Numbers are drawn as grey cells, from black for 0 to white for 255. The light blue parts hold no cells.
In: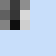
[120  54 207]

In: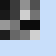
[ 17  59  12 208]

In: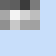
[ 99 243 163]

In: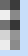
[104 137]

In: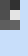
[ 76 228]

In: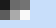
[ 26 170]

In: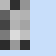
[184 184 164]
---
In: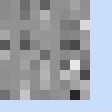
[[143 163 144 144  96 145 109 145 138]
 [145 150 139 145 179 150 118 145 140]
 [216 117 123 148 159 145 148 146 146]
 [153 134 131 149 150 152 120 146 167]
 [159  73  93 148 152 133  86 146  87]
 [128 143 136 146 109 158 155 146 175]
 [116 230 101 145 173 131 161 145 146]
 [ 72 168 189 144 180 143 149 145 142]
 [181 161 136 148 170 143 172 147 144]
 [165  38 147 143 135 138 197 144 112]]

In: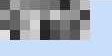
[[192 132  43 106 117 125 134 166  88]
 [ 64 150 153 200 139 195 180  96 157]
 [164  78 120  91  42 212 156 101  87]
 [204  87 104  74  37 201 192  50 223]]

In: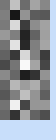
[[135 164 108 193 119]
 [ 88  92 147  23 127]
 [162 141  60 217 122]
 [160  99  35 127 153]
 [165 127  40 226 115]
 [ 60 129 215  56  98]
 [ 70 164 249 117  73]
 [147  51  30 103 138]
 [115 173 157 183 101]
 [ 95 148 191 127  87]
 [152 150  69 240 115]
 [ 78  99 167  51 103]]

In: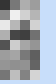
[[157 174 120  52]
 [181 209 239 137]
 [210 112 183 232]
 [113  63  70 176]
 [149 166 205  83]
 [ 95 121 165 157]
 [100 146 144 149]
 [212 131 190 118]]

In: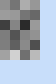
[[151 173 117 145]
 [104 117 153 156]
 [154  42 133  63]
 [146 133  84 125]
 [ 79 138  96 126]
 [186 112 209 162]]

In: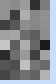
[[123  48 156 139 147]
 [145 136 174  61 146]
 [143 135 142  88  63]
 [140  93 108 165 161]
 [ 26 103 174  94 198]
 [163  64 153 110  42]
 [107 117 192  78  85]
 [178  98 112  92  69]]

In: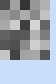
[[177 151  51 161  79]
 [195 137 172 138 157]
 [100 214  62 204 169]
 [124 180  88  86  99]
 [179 206 138  80  85]
 [ 86 168 164  67 197]]

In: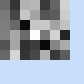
[[210 100  57 183 179  52 106]
 [204  92  85 163 198  70 121]
 [193 163 199 198  12 104 126]
 [ 36 211 120 253 106 167 128]
 [170 133   9  61  49 166  83]
 [ 92  57 177  72  51 213 103]]
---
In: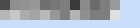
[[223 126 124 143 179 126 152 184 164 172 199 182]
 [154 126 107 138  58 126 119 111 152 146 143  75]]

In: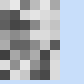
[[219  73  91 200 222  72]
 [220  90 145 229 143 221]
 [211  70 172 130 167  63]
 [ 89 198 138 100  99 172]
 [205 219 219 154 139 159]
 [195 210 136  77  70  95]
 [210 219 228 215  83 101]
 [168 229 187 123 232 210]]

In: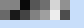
[[ 77 237 159 129  67  25 105]
 [145 213 111  86   9 131 133]]

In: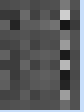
[[ 81 107  81  79  78  83  81  78]
 [ 80 157  76  80  66  91  69  67]
 [ 77  37  85  91  88  77  67  94]
 [ 73  26  90  95  89  79  59  97]
 [ 76 183  72  85  65 100  61  61]
 [ 73  27  90  94  89  79  60  97]
 [ 81 155  76  80  66  91  70  67]
 [ 81 115  81  79  75  83  80  77]
 [ 58  22 114 104  92  91  36  97]
 [ 70 206  67  89  65 106  54  56]
 [ 82 121  80  78  73  84  79  75]]

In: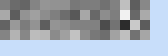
[[166 114 191 162 110 120 141 194 160 139 183 188 135 179 132]
 [ 92 201  44 115  76 129 129 130 142 148  94 147 124 153  99]
 [170 104 241 126 141 104 167  88 109 127 141 160 147  93 169]
 [136  94 191 129 113 125 125 120 145 146 149 132 101 107 128]]

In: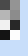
[[253  20]
 [ 40 241]
 [140 182]
 [148  74]]
